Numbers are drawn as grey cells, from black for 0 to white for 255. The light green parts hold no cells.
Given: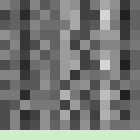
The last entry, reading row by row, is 120
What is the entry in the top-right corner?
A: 110
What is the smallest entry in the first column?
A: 65
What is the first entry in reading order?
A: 132
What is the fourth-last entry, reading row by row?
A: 143
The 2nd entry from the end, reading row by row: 110
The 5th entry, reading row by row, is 89
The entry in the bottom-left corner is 77
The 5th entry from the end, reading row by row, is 77
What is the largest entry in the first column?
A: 143
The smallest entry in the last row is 65
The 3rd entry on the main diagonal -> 77

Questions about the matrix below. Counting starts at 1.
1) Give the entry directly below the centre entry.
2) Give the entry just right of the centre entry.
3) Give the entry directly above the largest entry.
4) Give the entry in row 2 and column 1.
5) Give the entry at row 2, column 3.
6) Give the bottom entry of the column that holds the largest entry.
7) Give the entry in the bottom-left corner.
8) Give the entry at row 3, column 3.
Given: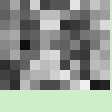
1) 217
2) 96
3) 56
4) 96
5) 96
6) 239
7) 85
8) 65

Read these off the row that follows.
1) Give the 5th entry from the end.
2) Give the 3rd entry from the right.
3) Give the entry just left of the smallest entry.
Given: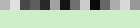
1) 10
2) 172
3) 203

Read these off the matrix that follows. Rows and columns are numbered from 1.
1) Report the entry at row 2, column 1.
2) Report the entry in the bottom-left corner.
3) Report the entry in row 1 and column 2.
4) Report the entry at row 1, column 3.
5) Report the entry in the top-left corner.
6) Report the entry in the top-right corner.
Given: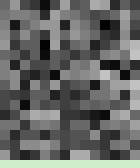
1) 116
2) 151
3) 151
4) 72
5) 104
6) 63

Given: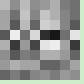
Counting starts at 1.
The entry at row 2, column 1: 164
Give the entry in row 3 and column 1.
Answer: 164
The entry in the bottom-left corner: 100
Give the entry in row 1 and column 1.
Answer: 187
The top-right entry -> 112
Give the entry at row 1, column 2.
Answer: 142
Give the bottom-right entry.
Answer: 142
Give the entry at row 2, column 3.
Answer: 196
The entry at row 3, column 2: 88
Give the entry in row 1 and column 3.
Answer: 187
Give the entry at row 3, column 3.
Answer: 187
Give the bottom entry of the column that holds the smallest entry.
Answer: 124
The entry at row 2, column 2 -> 112
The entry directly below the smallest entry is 237
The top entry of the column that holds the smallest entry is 175
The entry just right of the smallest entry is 112

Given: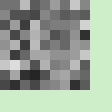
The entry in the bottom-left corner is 71
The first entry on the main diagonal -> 114
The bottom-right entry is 91
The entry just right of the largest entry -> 166
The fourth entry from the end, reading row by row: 134
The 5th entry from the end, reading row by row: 125
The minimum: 37
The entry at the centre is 103
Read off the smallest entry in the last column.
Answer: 48
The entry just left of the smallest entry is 48
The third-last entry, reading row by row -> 156
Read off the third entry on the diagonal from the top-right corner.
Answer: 125
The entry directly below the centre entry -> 166
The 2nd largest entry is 210
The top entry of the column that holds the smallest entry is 91
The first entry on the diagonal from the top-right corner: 134
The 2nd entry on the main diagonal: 81
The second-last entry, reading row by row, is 48
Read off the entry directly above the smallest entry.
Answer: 81
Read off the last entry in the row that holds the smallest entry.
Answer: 103
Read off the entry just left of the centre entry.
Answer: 187
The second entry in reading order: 114
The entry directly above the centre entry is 145
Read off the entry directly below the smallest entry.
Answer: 71

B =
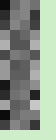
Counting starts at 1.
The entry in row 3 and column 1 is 64
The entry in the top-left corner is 11
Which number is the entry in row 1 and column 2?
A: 103
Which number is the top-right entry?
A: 113
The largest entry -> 199
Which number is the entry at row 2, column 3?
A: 133
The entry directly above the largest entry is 34
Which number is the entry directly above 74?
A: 176
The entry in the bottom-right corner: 54
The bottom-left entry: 64
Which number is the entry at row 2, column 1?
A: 43
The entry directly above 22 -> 153
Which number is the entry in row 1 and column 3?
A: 133
